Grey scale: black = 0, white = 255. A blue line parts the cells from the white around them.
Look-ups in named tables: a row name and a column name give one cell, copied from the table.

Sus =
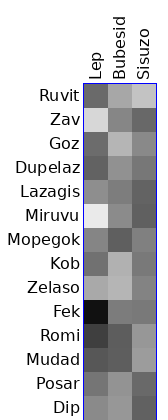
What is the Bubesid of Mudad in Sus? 94
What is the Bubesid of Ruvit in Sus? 167
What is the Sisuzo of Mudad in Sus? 156
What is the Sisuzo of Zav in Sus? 104
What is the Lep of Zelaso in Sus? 169
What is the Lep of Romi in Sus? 63
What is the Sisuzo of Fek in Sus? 121
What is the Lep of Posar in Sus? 117
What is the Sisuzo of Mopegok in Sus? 128
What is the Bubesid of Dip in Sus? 151
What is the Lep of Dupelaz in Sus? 98
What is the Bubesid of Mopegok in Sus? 95
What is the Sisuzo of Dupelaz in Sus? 119
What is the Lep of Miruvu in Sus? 234
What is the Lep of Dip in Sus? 138
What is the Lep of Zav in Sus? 215
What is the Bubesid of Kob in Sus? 177
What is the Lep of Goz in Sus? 108
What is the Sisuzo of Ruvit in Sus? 195
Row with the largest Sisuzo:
Ruvit

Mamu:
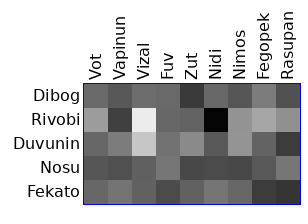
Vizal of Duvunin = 198
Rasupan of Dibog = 81
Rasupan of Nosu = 118
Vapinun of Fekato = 116
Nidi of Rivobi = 5
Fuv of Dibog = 105
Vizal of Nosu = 96
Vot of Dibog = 106
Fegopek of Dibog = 124
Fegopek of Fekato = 60
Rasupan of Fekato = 53
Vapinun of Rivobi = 64
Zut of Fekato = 97
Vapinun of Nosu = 80
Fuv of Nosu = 118
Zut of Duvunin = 138
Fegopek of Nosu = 89
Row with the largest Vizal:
Rivobi

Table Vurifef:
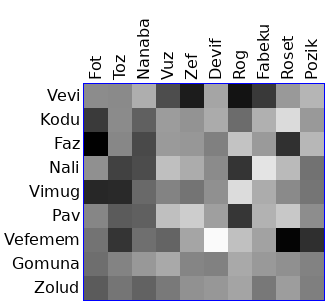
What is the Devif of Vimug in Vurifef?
144
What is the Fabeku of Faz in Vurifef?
154
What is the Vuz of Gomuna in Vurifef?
169
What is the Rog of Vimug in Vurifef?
220
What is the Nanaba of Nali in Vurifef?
76
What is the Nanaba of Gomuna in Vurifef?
152
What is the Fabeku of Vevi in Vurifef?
57
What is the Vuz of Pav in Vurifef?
191
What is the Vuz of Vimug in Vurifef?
131
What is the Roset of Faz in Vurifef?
48
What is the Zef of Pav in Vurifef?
205
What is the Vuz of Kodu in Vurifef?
156
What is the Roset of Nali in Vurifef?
186
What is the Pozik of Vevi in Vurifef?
181
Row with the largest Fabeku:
Nali

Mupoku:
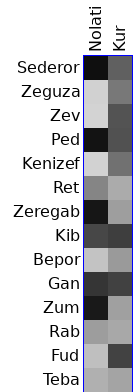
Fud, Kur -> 66
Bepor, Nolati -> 195
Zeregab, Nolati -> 22
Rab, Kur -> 168
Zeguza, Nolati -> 209
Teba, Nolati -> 176
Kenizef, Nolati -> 210
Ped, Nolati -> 19
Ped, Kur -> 81
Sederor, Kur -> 96
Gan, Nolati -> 53
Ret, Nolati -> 133
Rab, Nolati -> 157
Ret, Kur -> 171
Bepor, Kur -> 154
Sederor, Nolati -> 15
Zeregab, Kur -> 158
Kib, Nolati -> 71
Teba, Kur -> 164

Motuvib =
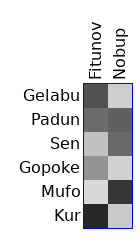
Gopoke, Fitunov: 147
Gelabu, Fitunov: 81
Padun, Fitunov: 107
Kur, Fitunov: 39
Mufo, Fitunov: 216
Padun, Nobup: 96
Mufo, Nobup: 54
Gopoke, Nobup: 209
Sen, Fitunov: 193

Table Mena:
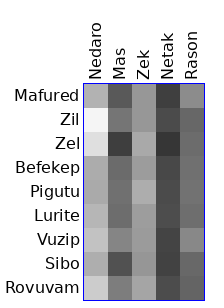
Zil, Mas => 117
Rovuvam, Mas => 125
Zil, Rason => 103
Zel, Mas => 62
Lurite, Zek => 157
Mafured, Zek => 151
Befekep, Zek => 156
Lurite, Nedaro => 182
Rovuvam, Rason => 100
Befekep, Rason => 112
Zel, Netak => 54
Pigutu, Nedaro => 170
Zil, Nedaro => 245
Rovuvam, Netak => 76
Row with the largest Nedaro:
Zil

